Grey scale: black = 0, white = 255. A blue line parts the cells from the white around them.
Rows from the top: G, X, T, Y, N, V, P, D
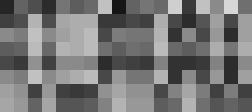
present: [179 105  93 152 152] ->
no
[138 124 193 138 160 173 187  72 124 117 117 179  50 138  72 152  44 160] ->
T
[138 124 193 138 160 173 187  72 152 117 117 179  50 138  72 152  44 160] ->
V
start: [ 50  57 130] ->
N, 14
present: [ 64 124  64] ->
yes

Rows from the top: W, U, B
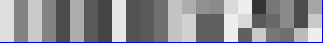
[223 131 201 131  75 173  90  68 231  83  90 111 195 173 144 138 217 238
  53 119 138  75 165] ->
W
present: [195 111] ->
no

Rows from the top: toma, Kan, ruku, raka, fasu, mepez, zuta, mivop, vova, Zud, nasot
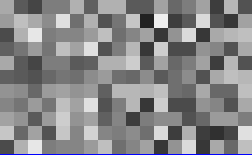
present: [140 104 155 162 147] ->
yes
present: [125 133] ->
yes
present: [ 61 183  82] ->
yes
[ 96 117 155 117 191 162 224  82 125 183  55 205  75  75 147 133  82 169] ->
raka
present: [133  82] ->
yes
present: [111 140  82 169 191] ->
yes
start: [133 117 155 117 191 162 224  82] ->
mivop, 1

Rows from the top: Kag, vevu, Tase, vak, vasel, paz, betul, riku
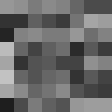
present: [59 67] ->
no
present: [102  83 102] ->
yes

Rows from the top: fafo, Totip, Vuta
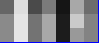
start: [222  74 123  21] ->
fafo, 2
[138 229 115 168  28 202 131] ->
Totip

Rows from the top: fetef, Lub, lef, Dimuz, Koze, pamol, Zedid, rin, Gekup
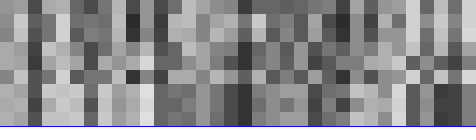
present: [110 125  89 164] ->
yes
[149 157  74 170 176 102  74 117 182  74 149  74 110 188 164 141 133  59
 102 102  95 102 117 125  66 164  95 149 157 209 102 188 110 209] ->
fetef
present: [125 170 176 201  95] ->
yes
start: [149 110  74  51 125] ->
Gekup, 15
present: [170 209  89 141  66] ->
yes
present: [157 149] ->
no

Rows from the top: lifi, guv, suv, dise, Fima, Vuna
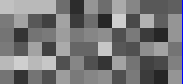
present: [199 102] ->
no
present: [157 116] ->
no
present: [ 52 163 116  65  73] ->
yes
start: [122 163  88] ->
guv, 1
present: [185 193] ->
no
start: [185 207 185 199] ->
Fima, 1
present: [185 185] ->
yes

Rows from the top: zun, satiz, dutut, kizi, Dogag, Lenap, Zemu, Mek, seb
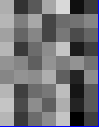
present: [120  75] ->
yes
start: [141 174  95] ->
Lenap, 3
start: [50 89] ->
zun, 2
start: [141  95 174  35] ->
Mek, 3
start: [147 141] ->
Lenap, 2

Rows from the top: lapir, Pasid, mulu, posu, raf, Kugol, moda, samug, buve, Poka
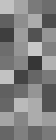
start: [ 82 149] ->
mulu, 3
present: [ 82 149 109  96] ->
no
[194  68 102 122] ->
Kugol
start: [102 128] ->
Poka, 1

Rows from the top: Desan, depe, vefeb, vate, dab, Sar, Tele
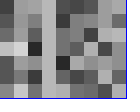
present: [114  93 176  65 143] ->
no
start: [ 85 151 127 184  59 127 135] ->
depe, 1
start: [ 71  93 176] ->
Sar, 6
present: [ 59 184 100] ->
yes
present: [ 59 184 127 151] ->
no
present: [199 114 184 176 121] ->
no

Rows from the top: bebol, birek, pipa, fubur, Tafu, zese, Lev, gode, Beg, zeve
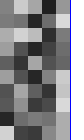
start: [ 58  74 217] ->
gode, 3
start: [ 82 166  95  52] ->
Lev, 1
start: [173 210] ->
pipa, 1
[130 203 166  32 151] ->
bebol
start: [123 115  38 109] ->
birek, 1

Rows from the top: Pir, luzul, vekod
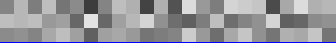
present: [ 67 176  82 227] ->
no
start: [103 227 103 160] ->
luzul, 6
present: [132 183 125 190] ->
yes
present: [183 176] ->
no
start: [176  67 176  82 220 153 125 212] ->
Pir, 10

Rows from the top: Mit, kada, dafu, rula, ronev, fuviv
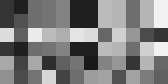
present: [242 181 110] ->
no
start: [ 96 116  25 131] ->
ronev, 5
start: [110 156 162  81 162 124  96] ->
fuviv, 6
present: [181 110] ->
yes
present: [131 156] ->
no
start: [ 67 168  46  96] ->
ronev, 2

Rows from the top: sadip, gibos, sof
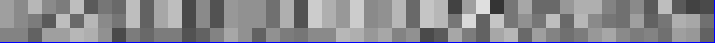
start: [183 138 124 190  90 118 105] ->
sadip, 3
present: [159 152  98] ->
yes

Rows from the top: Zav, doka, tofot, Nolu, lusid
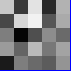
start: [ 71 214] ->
doka, 1
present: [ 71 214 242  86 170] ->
yes
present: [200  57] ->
yes
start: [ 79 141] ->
tofot, 3
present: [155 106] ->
no
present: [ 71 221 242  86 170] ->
no

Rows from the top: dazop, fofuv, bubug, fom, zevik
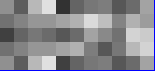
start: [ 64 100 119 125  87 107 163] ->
zevik, 5
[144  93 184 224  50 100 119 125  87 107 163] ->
dazop

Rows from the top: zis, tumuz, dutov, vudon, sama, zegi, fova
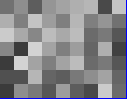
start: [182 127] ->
tumuz, 6
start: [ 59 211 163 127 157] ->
vudon, 2
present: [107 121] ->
yes
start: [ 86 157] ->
fova, 4
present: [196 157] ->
yes
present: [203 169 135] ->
yes

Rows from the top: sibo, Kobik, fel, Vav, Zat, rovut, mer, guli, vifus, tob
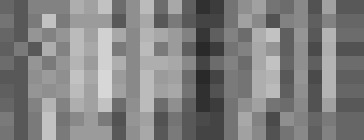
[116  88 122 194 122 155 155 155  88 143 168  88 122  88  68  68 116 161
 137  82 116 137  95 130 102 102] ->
tob
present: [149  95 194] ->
no
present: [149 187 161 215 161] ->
yes

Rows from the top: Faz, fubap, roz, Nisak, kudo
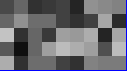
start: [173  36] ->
roz, 7
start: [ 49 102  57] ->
roz, 2
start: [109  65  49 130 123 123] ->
kudo, 4
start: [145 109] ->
fubap, 2
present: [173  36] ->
yes
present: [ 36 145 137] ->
yes
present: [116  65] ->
no

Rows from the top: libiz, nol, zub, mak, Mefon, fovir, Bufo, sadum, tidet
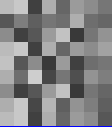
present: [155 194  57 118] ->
yes
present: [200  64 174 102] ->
yes
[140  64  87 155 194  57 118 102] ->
Bufo
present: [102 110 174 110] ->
no
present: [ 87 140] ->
yes
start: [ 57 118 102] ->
Bufo, 6

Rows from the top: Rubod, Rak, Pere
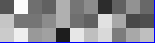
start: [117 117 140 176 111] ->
Rak, 2
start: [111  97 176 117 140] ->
Rubod, 3

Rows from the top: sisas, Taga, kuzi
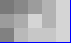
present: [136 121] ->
no
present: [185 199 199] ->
yes
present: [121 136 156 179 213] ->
yes
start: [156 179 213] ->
sisas, 3
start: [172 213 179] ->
Taga, 2

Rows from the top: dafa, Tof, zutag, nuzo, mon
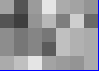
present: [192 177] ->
yes
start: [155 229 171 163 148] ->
dafa, 3

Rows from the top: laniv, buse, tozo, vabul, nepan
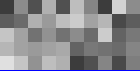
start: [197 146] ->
nepan, 2
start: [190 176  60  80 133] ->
nepan, 4
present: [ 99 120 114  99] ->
no
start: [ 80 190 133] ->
laniv, 5
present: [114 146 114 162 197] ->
no
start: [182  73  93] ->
buse, 8

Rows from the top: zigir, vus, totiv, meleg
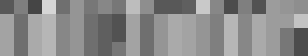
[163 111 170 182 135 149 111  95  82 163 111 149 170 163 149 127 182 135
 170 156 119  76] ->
totiv
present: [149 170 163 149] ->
yes
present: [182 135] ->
yes
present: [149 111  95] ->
yes
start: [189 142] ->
zigir, 10
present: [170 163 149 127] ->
yes

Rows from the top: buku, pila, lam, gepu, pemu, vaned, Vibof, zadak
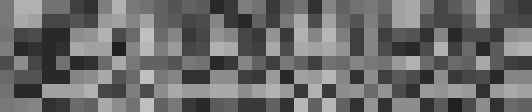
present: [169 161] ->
yes
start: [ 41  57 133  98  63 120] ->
pemu, 16
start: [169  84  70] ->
pila, 30
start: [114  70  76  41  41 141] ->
lam, 1
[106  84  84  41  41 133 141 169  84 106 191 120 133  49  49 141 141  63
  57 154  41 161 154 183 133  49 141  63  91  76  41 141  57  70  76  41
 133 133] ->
vaned
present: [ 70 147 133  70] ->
yes
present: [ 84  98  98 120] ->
no

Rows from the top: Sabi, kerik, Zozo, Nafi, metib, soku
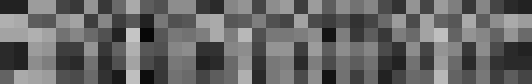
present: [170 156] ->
yes
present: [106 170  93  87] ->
no
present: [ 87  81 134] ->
yes
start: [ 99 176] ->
Nafi, 9
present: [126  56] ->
yes

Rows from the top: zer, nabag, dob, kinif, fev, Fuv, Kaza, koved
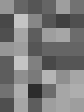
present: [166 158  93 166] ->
no
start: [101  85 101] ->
zer, 2
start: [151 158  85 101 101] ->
kinif, 1
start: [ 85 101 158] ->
zer, 3
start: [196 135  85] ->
nabag, 2
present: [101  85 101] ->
yes

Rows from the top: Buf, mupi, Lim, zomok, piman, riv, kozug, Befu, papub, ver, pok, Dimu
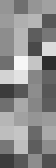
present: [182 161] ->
yes
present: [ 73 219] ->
yes
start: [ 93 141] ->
pok, 3

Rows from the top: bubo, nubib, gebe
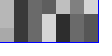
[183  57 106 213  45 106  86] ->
nubib
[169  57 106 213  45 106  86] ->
gebe
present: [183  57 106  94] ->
yes
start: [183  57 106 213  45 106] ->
nubib, 1

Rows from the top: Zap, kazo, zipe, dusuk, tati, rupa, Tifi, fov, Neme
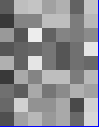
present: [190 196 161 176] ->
yes
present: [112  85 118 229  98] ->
no
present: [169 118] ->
yes
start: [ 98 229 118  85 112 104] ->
tati, 2

